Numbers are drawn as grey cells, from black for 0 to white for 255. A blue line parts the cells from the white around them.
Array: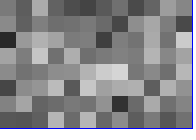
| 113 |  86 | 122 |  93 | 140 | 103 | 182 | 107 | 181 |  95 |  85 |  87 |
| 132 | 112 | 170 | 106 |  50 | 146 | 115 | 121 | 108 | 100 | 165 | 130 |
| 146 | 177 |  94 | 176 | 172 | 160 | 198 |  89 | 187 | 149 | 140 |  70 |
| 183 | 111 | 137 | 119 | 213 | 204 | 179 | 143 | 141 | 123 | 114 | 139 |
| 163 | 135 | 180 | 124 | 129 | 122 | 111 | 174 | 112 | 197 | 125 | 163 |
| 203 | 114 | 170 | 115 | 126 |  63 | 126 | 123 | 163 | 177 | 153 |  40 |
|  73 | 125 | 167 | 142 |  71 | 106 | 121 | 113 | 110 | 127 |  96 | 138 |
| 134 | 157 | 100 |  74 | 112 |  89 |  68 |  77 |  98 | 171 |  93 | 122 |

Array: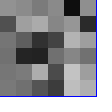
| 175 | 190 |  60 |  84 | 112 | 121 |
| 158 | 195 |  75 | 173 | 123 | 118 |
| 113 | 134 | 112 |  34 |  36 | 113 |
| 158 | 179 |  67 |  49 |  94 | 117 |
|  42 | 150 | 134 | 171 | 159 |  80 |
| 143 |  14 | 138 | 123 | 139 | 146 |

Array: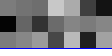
| 162 |  32 | 186 |  71 | 155 | 135 | 124 |
| 134 | 123 | 133 | 107 |  50 | 101 |   4 |
|  19 |  63 | 171 | 200 | 110 | 115 | 124 |

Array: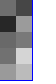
| 187 | 154 |
| 213 | 113 |
| 121 | 105 |
| 155 |  39 |
|  70 | 110 |

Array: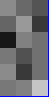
| 197 | 129 | 120 |
| 113 |  57 | 139 |
| 113 |  81 | 120 |
| 113 | 129 |  23 |
|  56 | 153 | 101 |
|  84 | 105 | 139 |

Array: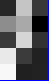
|  34 |  32 | 248 |
|  33 |  59 | 233 |
|  50 | 214 |  57 |
|   0 | 169 | 141 |
|  56 | 197 |  39 |

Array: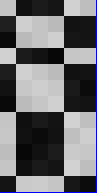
|  12 |  23 | 197 | 204 | 202 |  20 |
| 190 | 210 |  20 |  26 |  15 | 197 |
| 199 | 202 |  28 |  17 |   7 | 189 |
| 206 | 191 |  18 |  11 |  17 | 199 |
| 191 | 210 |  19 |  26 |  15 | 197 |
|  19 |  21 | 208 | 198 | 187 |   9 |
|  11 |  26 | 199 | 206 | 199 |  18 |
|  19 |  17 | 187 | 197 | 208 |  29 |
| 199 | 198 |   7 |  18 |  27 | 209 |
|  20 |  22 | 207 | 196 | 186 |  10 |
|  20 |  18 | 186 | 196 | 207 |  31 |
| 190 | 209 |  21 |  27 |  16 | 196 |

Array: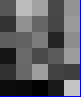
| 196 |  24 |   3 |  10 |  12 |
|  62 |  67 | 158 | 103 |  49 |
| 157 |  91 |  74 | 105 |  22 |
| 141 |  36 | 125 |  98 |  95 |
| 155 |  69 | 102 | 144 |  52 |
| 147 |  71 | 162 | 188 |  86 |
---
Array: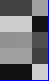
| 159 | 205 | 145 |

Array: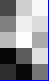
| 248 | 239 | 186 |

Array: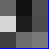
| 79 | 28 | 64 |

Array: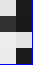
| 26 | 49 |

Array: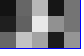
| 116 | 145 | 163 |

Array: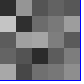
|  87 | 121 | 165 |  83 | 168 |
